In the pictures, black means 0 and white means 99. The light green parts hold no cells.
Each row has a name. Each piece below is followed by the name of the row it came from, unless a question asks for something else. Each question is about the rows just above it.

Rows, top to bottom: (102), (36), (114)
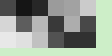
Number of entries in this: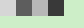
4
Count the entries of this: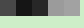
5
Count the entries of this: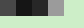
4

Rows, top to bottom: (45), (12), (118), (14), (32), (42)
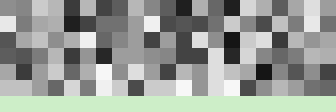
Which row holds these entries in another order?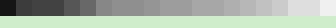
(118)
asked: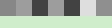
(118)
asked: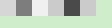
(42)
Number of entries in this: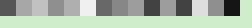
15
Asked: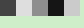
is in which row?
(118)
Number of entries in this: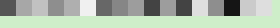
17
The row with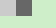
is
(32)

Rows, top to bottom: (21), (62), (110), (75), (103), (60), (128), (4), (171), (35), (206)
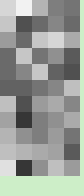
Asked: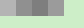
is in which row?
(171)
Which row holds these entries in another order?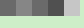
(62)
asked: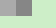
(128)
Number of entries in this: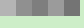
5
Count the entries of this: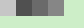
4

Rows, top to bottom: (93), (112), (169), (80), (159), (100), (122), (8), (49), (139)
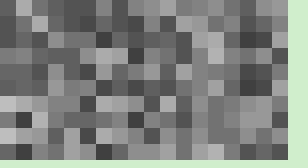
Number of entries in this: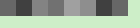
8
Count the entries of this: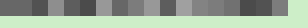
18

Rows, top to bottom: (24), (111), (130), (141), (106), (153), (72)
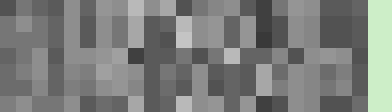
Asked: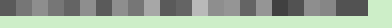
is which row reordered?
(111)
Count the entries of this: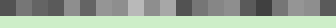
21
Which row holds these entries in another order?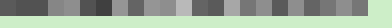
(111)
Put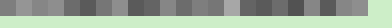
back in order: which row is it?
(153)

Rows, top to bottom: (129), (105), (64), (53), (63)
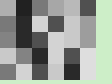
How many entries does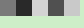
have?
5
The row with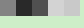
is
(64)
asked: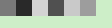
(105)
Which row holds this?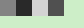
(53)
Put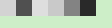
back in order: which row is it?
(53)

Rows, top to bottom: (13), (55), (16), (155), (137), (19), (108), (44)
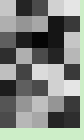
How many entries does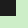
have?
1
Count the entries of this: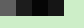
4
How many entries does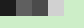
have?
4
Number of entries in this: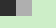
2
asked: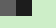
(16)
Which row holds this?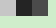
(13)
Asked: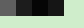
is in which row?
(16)

